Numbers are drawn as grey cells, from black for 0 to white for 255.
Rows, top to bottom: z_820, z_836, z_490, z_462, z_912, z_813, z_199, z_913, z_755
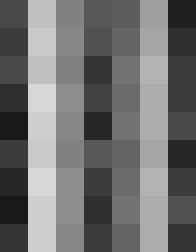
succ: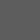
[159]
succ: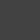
[107]

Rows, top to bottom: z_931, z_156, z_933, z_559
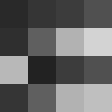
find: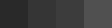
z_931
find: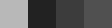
z_933
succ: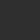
[95]

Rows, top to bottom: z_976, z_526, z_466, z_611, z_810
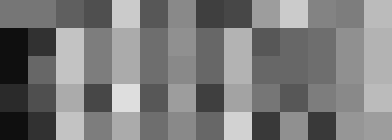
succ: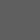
[79]
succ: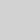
[57]

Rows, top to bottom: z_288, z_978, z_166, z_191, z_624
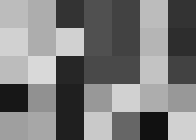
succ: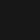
[145]
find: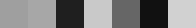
z_624
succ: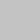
[66]
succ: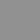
[31]
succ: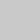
[102]

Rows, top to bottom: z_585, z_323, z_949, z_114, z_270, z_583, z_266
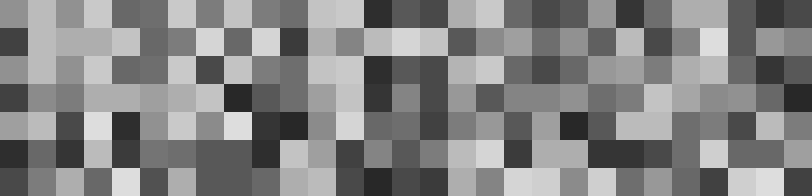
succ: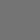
[110]
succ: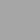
[139]
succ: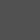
[174]
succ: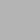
[201]
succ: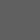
[187]

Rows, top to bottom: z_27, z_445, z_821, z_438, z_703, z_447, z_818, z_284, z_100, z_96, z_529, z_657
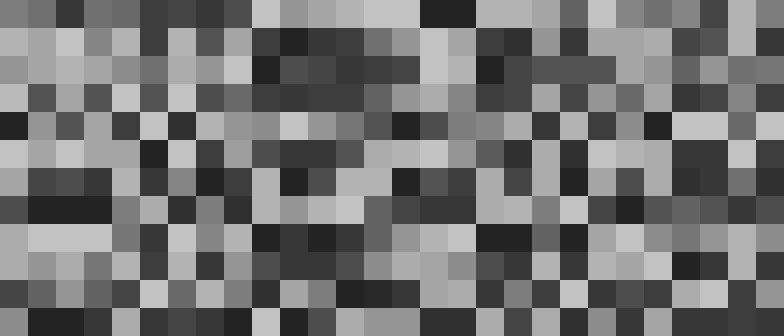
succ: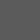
[48]
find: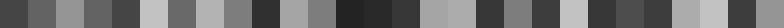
z_529
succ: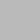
[83]
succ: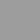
[77]
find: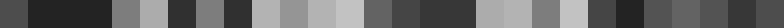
z_284
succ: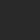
[55]

